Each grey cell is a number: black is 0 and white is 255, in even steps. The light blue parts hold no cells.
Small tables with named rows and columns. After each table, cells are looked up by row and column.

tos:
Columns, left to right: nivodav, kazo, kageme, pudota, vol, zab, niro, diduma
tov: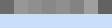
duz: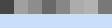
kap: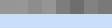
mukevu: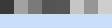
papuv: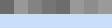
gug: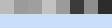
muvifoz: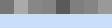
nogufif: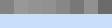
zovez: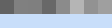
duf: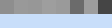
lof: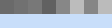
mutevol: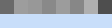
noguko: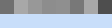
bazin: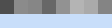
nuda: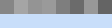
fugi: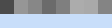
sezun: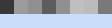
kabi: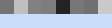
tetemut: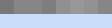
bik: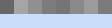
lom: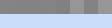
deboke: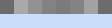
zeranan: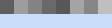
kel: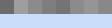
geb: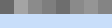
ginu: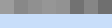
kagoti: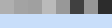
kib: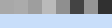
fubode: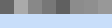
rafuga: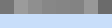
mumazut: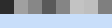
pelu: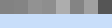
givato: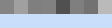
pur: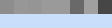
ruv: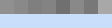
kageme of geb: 139
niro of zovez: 146
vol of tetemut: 144
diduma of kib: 48
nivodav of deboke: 107
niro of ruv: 120
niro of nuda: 152
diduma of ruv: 168
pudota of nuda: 154
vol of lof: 135
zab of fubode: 140
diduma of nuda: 100
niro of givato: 114
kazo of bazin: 139
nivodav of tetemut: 119
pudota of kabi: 125
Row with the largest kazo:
kabi

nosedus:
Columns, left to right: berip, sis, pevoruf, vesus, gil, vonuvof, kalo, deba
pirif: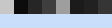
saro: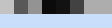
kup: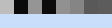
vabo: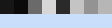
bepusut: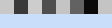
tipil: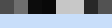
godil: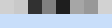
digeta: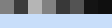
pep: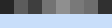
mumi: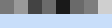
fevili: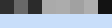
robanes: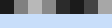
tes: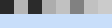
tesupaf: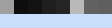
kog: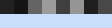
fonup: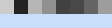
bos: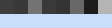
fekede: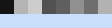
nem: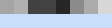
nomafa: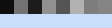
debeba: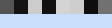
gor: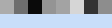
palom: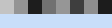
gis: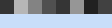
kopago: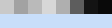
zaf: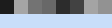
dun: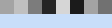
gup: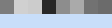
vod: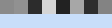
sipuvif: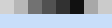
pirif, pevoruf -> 38
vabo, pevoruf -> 106
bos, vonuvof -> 104
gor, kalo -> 51
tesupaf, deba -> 95
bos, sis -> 56
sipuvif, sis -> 183

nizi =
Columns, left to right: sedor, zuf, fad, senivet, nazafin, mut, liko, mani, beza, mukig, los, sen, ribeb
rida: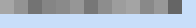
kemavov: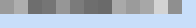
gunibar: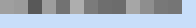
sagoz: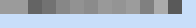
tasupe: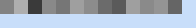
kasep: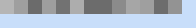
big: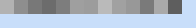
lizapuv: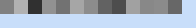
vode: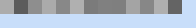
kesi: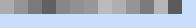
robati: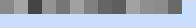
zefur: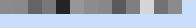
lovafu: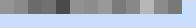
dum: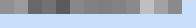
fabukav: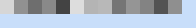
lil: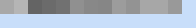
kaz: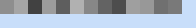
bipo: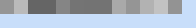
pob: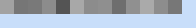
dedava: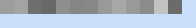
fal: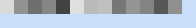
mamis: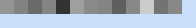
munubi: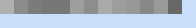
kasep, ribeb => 147
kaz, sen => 112
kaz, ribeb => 121
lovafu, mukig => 136
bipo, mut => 116
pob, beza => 110
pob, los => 170
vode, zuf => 92
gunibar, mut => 174
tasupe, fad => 58
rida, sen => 152
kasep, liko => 108
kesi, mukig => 149
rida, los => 137
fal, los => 131
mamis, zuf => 130
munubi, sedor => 176
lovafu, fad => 108
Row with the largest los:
zefur

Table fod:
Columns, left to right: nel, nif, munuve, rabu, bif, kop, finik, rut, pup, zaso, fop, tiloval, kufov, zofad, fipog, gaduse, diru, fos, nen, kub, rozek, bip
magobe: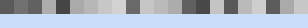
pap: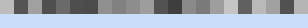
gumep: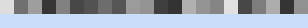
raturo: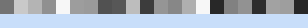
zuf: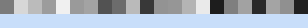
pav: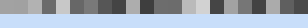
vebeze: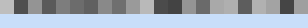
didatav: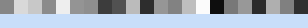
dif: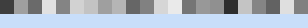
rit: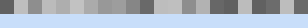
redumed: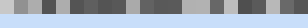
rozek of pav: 95
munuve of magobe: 97
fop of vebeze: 185
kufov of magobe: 172
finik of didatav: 142
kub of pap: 161
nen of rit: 97
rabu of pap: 79

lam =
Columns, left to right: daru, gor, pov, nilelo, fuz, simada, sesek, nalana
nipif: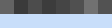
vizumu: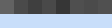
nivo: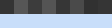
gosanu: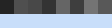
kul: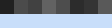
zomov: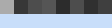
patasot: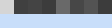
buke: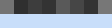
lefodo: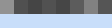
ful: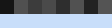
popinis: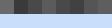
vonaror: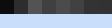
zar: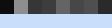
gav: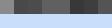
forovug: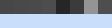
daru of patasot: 213
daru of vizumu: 98
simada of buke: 70
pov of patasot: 68
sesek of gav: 62
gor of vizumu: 74
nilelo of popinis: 91
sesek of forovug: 148
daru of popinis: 105
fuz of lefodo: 70
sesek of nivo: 49
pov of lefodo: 69
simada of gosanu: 62
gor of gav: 73

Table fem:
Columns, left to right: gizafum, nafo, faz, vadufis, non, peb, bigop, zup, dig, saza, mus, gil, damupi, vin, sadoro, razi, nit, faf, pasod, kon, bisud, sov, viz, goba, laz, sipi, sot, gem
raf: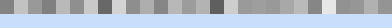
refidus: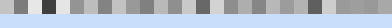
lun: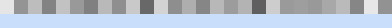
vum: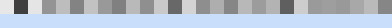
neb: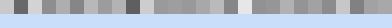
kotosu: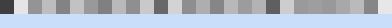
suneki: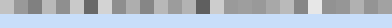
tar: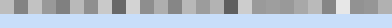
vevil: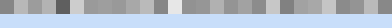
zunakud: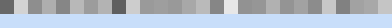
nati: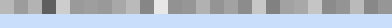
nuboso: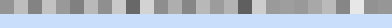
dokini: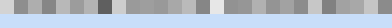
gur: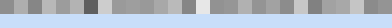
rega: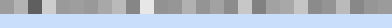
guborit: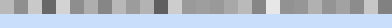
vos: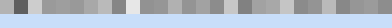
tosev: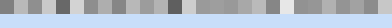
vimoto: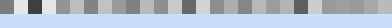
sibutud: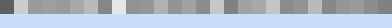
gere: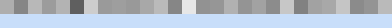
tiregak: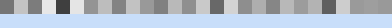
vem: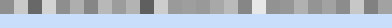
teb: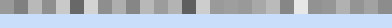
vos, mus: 146
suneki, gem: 162
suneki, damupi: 156
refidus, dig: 194
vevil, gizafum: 134
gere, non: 179
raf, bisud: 168
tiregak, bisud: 184
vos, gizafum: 179
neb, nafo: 104
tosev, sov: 146
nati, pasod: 199
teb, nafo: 128
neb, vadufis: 142
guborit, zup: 134
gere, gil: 186
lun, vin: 174
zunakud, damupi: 153
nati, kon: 129
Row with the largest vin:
gere

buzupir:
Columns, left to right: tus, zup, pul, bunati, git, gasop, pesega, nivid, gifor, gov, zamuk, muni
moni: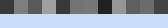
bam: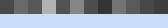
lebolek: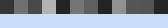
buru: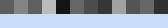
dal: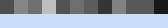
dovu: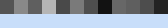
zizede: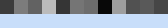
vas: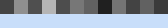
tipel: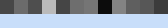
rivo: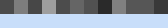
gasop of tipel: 110
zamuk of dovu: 77
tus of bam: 74
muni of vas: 59
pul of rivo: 71
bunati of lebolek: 179
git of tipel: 69
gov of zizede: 81
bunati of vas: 181
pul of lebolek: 73
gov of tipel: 95
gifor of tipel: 131
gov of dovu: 95
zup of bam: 105
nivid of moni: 33
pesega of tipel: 117
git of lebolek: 36
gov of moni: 95
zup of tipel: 107
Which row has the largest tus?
buru

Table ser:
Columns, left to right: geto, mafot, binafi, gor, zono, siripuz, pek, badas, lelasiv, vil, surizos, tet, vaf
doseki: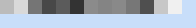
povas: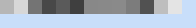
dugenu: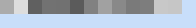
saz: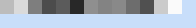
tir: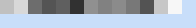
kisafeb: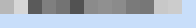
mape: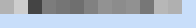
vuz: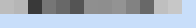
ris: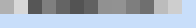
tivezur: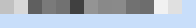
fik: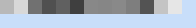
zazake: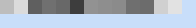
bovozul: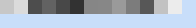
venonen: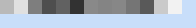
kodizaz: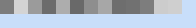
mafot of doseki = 217
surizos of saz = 80
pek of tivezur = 148
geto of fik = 184
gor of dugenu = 114
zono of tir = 95

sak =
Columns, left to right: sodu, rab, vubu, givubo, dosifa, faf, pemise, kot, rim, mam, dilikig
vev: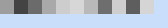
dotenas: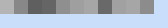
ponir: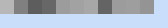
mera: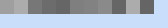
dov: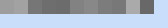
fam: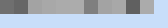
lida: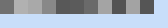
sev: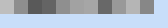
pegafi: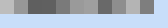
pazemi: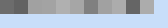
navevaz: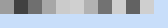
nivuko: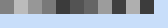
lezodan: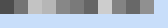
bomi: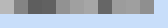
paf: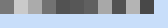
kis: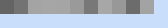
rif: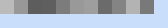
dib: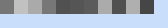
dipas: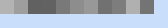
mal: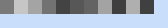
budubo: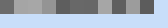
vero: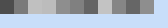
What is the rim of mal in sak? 63
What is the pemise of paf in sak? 96
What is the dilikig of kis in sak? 163
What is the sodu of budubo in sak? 107
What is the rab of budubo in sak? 165
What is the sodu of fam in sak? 111
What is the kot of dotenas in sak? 105
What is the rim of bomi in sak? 156
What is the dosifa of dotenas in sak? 143
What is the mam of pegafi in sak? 180
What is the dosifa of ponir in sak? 156
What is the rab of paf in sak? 202
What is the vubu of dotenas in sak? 95
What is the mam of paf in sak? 180
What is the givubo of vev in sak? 169
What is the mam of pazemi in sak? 101
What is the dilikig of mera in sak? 101

